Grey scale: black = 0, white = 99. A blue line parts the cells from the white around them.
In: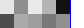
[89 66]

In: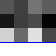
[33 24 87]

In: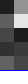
[12 89]

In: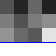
[32 32 34]

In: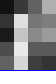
[ 7 87 53 35]

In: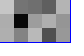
[77  3 72]

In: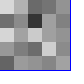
[84 54 79 80 63]

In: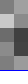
[49 54]

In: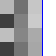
[71 50 66]
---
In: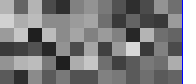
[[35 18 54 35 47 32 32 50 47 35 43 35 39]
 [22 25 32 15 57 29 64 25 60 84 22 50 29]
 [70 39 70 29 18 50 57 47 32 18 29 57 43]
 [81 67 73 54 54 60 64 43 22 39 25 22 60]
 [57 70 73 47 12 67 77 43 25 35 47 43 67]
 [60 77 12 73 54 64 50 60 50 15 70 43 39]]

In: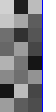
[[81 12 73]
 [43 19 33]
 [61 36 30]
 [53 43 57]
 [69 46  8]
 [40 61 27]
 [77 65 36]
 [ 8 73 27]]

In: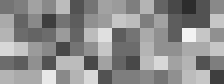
[[42 36 56 32 73 73 28 63 39 28 73 84 63 70 32 49]
 [66 39 53 24 45 36 56 60 77 73 49 63 36 32 32 77]
 [70 42 39 42 60 39 73 87 36 45 66 56 36 94 77 56]
 [45 49 63 53 73 32 45 63 60 49 70 39 28 17 32 53]
 [70 66 66 90 53 70 84 32 49 49 53 45 56 73 77 24]
 [84 77 60 53 28 45 56 77 42 42 70 56 56 66 66 77]]

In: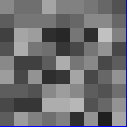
[[28 21 21 67 67 71 32 40 57]
 [53 25 25 36 67 46 53 28 36]
 [61 28 57 18 21 64 28 40 57]
 [36 36 32 53 61 53 36 32 43]
 [53 43 43 64 50 50 46 40 32]
 [36 46 46 46 36 40 53 53 40]
 [36 61 50 43 50 18 57 12 64]
 [25 64 61 18 15 46 18 75 50]
 [32 67 46 43 21 28 46 57 28]]

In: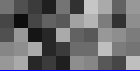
[[27  5 27 38 34 63 70 48 19 55]
 [45 31 23 12 45 19 77 66 38 59]
 [52 55 66 15 23 42 42 74 48 45]
 [31 59  8 15 66 38 34 59 55 48]
 [59 66 15 23 12 55 52 34 27 74]]

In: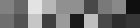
[[43 32 77 25 60 10 74 28 18 21]
 [50 40 88 71 56 56 28 47 53  6]]

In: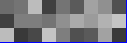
[[73 22 28 76 49 31 35 63 22]
 [42 45 73 25 45 35 63 56 31]
 [25 49 49 45 56 66 60 69 76]]
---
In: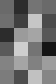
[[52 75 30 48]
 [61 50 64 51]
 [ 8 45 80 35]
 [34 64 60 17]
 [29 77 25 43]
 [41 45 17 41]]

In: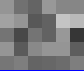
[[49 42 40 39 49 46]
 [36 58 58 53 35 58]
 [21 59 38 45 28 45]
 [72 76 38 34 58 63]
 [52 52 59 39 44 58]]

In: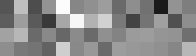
[[71 52 56 58 59 61 41 59 53 80 38 45 47 55]
 [43 57 58 61 60 51 56 41 54 40 53 41 71 63]
 [55 31 62 45 26 47 81 69 96 65 22 35 61 36]
 [49 57 10 44 55 41 61 56 52 98 57 30 74 33]]

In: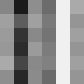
[[58 93 41 54 15 55]
 [62 93 50 53 27 66]
 [58 93 48 60 17 59]
 [62 93 45 53 20 60]
 [58 93 47 62 36 62]
 [66 93 42 55 10 52]]

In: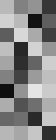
[[18 77 65 71]
 [78 16 43 40]
 [68 43 32 67]
 [79 89 57  6]
 [74 60 26 50]
 [80 39 18 64]
 [58 82 15 74]
 [24 66 84 36]
 [37  7 72 81]
 [21 57 50 72]]

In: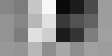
[[61 62 55 65 55 71 58 59]
 [62 49 20 11 80 87 48 57]
 [61 38 32 22 87 71 52 57]
 [61 29 11  4 96 77 48 52]]

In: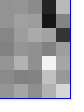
[[83 69 55 64 58]
 [59 75 51 50 54]
 [64 94 56 69 58]
 [61 50 56 58 50]
 [20 63 66 61 52]
 [51  8 61 62 57]
 [72 14 54 58 57]]

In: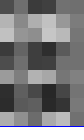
[[44 73 66 42 56 67]
 [47 20 16 37 35 17]
 [45 27 15 28 37 18]
 [50 46 65 69 49 60]
 [44 44 25 24 43 30]
 [44 35 18 24 39 23]
 [46 72 77 55 58 75]
 [48 59 75 68 53 70]
 [43 44 25 23 43 30]]
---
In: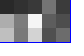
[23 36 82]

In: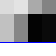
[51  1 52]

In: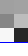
[63 52]

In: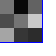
[38 45 64]

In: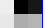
[ 9 67]

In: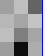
[39 64 74]

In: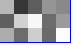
[53 42 80]

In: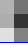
[45 67]

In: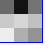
[45 83 92]
